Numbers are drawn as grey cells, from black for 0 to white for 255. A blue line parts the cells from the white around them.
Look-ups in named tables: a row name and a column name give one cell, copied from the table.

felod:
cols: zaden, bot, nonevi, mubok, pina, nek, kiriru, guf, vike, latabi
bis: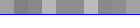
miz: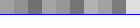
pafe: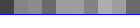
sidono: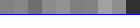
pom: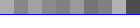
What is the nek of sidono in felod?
127
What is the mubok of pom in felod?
139
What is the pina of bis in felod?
141
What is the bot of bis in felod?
130
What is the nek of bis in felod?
141
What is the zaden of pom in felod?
173
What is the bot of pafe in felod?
133
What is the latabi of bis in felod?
162
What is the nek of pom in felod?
154
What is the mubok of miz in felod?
164
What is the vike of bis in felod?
142
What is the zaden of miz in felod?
161
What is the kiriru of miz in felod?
178
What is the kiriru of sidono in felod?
130

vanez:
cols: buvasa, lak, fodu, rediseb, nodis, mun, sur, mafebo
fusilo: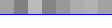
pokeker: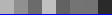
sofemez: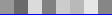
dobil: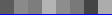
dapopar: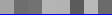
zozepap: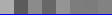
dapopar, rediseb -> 181
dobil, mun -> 121
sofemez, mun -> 185
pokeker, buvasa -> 181
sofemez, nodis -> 204
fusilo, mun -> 172
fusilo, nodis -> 152
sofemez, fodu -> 219
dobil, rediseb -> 180
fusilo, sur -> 177
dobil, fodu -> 125
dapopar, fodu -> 114
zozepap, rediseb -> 103

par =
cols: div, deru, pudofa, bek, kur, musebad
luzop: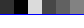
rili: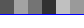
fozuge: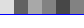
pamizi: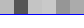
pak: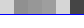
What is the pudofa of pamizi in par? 196
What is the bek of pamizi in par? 201
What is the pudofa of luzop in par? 219
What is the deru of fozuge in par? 98
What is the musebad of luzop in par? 130
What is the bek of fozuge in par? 130
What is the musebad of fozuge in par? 130
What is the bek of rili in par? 49
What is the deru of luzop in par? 1
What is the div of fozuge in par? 223
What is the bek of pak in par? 158
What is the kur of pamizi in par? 150
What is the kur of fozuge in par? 71
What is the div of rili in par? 86

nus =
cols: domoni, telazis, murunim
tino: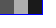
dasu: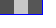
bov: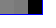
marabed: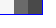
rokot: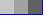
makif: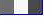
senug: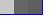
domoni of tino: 85
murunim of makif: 73
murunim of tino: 26
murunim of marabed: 73
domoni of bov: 128
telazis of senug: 101
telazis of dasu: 199
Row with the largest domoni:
marabed

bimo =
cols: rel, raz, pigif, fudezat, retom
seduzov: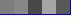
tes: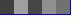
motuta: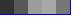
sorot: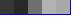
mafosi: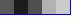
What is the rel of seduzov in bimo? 125
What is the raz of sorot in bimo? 40
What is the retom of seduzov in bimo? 88
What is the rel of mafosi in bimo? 88
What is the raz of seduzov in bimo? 135
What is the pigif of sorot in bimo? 111

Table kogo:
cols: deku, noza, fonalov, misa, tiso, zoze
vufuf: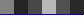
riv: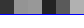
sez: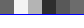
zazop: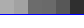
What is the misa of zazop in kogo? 106
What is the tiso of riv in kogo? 90
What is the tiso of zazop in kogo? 87
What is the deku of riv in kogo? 52
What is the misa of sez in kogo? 46
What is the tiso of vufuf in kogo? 80
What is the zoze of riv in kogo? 177
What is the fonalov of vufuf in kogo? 72
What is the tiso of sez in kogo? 88
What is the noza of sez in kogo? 244
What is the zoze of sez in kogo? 108
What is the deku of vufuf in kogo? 129
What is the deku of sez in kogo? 102
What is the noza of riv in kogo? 148
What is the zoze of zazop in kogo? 47
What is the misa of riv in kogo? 35
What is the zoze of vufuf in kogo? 41
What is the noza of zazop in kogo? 162
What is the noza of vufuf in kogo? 37
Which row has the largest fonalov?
sez

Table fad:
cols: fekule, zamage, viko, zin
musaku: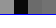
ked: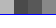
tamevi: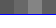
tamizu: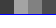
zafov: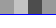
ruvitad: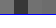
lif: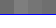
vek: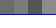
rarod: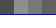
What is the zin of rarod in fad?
97
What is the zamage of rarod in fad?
143
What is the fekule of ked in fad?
184
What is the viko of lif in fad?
117
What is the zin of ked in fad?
136
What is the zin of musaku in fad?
114
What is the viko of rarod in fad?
120
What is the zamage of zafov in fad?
195
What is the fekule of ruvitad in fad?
117
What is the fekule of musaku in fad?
148
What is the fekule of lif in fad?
108
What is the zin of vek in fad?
139
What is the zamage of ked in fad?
74
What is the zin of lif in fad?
111

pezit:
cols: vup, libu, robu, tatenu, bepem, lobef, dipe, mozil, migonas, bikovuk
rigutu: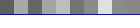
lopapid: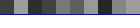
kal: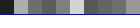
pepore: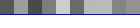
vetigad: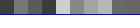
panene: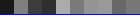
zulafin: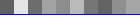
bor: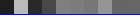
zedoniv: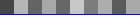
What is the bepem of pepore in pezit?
206
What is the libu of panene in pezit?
127
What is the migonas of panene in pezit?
104
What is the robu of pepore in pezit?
74
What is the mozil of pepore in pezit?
187
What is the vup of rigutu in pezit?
95
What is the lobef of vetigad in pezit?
136
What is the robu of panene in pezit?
60
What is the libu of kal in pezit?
173
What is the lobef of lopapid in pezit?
95
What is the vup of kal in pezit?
31
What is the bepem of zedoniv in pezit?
103
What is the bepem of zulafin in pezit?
141
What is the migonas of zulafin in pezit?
143
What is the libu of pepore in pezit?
157
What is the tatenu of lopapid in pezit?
66
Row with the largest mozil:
rigutu

